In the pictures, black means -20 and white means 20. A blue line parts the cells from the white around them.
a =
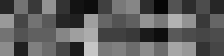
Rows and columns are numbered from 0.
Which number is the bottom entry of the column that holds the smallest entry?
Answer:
-3
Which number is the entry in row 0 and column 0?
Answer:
-14
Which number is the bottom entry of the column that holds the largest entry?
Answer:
11
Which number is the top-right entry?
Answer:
-14
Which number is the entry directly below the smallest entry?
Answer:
-1
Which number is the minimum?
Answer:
-19
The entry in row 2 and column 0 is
-2
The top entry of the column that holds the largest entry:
-18
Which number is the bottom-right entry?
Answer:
-9
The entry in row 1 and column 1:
-9
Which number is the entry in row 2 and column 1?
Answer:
-7
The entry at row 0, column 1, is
-2
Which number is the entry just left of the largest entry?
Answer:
-16
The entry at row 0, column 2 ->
-11

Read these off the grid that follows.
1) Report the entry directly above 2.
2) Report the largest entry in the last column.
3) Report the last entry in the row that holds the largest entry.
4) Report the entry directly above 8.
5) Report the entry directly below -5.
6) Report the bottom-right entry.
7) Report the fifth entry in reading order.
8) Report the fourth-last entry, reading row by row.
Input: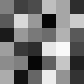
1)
5
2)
12
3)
-9
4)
6
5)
17
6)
-12
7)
6
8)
-4

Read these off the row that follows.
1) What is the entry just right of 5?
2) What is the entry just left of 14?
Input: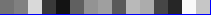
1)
-6
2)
0

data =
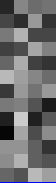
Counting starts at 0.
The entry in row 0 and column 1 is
1
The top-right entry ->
-2
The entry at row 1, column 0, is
-9
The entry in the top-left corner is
-14
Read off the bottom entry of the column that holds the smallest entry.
-4
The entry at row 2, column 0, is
-1
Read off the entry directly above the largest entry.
0
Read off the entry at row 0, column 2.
-3
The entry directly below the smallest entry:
3
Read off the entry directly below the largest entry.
6
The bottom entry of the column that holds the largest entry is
-7

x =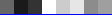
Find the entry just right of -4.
-16
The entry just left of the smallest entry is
-4
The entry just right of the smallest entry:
-12

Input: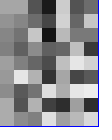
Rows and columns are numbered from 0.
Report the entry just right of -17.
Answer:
9
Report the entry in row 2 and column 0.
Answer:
1
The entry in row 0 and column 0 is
6
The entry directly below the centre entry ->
-12
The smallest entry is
-17
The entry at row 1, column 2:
-3
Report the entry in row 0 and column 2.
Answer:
-7
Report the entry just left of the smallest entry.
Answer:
11
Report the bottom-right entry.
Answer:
14
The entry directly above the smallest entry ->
-9
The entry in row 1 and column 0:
3
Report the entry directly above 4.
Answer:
5
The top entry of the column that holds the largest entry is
-3
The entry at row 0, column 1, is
6
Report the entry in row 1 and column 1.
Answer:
1
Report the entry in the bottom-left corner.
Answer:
7

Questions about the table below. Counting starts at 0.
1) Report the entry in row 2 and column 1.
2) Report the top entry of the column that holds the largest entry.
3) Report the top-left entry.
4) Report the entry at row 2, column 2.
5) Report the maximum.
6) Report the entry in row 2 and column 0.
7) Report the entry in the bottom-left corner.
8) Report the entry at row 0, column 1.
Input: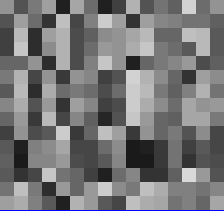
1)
9
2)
13
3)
3
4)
-13
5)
14
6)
-10
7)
5
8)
-7

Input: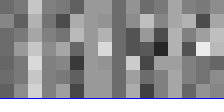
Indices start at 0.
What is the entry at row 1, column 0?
1
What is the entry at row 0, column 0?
-3
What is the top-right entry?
2
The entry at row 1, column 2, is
8
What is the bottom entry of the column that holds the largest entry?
3
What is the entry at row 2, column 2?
6
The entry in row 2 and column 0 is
-3
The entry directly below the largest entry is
-2
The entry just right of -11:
4
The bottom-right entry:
1
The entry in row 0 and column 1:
-1
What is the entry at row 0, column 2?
11
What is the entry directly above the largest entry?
5
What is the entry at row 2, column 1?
-1
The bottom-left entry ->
-5
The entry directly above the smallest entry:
-8
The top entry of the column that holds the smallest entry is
-1
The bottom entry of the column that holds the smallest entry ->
0
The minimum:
-14
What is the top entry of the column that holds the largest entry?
-1

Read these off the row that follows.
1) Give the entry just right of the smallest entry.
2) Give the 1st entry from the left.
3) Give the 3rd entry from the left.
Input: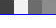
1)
18
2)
-10
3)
-3
